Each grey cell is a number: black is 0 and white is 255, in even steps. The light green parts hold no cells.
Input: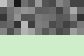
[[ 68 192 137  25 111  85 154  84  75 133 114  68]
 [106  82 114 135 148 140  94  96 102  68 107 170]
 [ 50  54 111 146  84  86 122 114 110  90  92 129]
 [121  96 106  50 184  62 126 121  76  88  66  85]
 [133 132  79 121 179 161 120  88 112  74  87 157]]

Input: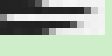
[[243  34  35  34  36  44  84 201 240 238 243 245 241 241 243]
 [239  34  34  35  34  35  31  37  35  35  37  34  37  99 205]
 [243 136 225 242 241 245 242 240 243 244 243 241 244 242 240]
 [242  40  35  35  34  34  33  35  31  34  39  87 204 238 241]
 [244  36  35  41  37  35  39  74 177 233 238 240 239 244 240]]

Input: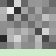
[[106 107  66 214 103 149 151 142]
 [130 182 236  46 163 119 165 120]
 [168 174  77 163  91 150 136 193]
 [152 143 140 116 143 112 152 127]
 [159 141 176 155 180 157  74 212]
 [126  38 180 212 155 132 189  71]
 [ 97 109 134 172 141 139 179 106]]

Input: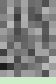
[[141 115 152 122 164 107 114  80]
 [155 112 175  89 157  89 110 177]
 [129 136 149  59 175  88  74 138]
 [155 106 185  91 170 119 109  83]
 [168 157 133  75 106 151 171  89]
 [117 137 117  90  98 118 130  83]
 [147 173  97 147 102 117 160 106]
 [115  64 139 113 124  72 163 163]
 [195 153 169  75 152 138  95 106]
 [157  27  59 103  91 115 126 181]
 [181 154 168 107 156 155 137  82]]

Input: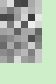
[[195 185 222  75  68 169]
 [198 166 123 160 200 176]
 [232  72  78 153 212  59]
 [215 216 123 221  88 238]
 [ 99 162 169  97 166 169]
 [121 123 139 160 169  79]
 [135 106 169 113 148 207]
 [200 139 126 163 184 127]
 [200 165 137 218 158 147]]

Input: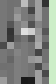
[[ 50 119 113 114 188 115 159]
 [113 119 113 137 122  69 159]
 [113 119 113 155 122 115 159]
 [113 119  86 126 143  83 132]
 [ 87 119  51 126 222 205 151]
 [113 119  55 101 115  83 159]
 [ 85  75 159 116 122 115 171]
 [113 119 113 132 122 115  69]
 [113 119 102 126 122 151 159]
 [130 112 113 126 122 116  74]
 [ 73 119 113 126 122 115 159]
 [113 156 113 126  25  28 159]]
